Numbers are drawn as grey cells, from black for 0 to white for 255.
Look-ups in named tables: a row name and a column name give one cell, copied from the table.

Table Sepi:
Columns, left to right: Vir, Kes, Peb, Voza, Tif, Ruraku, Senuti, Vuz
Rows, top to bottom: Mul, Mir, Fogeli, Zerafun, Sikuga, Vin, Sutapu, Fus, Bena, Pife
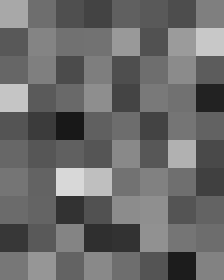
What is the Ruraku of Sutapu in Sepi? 129
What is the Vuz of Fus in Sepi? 99
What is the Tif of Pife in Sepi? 110
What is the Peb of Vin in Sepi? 96
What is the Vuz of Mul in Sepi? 127
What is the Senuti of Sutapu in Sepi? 111
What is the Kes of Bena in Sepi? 89
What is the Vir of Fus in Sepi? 107
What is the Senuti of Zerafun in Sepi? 113
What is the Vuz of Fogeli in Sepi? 92
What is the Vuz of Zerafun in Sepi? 34
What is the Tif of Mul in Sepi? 96
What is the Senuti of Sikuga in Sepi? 117
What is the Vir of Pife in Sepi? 119
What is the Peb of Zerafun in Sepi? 105
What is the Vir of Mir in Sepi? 88

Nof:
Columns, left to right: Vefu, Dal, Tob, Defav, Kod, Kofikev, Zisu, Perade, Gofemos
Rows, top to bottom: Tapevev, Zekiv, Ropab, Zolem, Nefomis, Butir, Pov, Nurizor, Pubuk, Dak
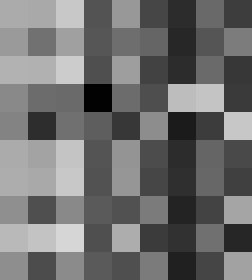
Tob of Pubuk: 214
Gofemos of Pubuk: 38
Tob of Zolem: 106
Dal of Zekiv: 113
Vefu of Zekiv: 154
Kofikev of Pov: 70
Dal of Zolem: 108
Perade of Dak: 69
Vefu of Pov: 173

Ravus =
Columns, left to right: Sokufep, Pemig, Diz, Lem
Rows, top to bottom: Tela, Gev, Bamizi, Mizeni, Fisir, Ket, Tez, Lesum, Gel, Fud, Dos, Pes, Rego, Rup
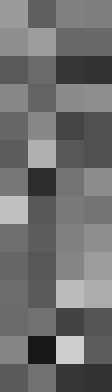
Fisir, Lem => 80
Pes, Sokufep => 107
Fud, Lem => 156
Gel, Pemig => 93
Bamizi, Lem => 50
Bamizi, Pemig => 107
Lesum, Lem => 115
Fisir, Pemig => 136
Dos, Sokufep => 108
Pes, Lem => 86
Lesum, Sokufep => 192
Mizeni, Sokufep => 136
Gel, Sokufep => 111
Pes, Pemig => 113
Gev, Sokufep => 142
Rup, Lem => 49
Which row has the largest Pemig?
Ket

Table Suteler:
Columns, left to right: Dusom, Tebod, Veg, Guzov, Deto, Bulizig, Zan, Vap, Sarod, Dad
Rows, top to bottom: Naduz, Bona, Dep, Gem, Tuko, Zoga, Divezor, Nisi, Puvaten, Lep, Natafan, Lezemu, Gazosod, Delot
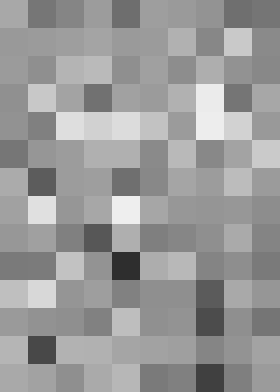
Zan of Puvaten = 134
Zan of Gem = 177
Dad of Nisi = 141
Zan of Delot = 128
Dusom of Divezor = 171
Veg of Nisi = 150
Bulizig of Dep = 160

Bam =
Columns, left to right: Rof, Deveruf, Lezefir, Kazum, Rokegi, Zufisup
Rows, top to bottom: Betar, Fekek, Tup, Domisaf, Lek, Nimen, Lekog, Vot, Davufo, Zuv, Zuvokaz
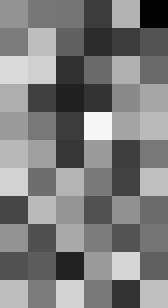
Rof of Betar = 147
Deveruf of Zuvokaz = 124
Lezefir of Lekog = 180
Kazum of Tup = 106
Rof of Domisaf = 174
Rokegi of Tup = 176
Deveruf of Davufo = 80
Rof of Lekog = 210
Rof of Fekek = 124
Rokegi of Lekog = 66
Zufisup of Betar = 3
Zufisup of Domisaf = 165
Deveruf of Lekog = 110

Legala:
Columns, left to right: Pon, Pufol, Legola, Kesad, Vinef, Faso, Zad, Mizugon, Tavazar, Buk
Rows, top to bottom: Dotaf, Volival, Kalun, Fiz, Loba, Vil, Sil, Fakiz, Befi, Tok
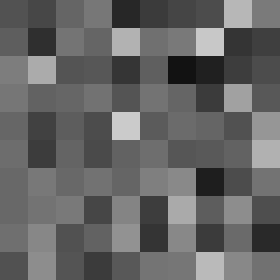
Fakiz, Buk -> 78
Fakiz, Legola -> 121
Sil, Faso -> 127
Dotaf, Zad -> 69
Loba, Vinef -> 203
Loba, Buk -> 150
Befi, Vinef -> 146
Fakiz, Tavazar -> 141
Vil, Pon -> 109
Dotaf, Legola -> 101
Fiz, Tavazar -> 161
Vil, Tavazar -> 98
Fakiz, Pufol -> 115
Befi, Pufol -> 135
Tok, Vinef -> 88
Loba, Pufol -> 65
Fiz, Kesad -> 114
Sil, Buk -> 115
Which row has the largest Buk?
Vil

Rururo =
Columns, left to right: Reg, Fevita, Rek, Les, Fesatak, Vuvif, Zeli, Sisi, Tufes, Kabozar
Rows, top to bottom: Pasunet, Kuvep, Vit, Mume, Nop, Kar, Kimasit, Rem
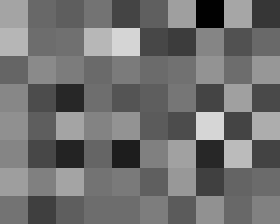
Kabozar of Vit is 151
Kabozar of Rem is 129
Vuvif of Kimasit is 95
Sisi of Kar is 39
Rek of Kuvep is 112
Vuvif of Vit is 107
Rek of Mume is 39
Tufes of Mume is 160
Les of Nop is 131
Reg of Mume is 135
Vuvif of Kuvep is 71
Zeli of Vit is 113
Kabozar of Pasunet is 54
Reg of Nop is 144
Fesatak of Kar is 29
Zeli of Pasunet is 159
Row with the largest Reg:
Kuvep

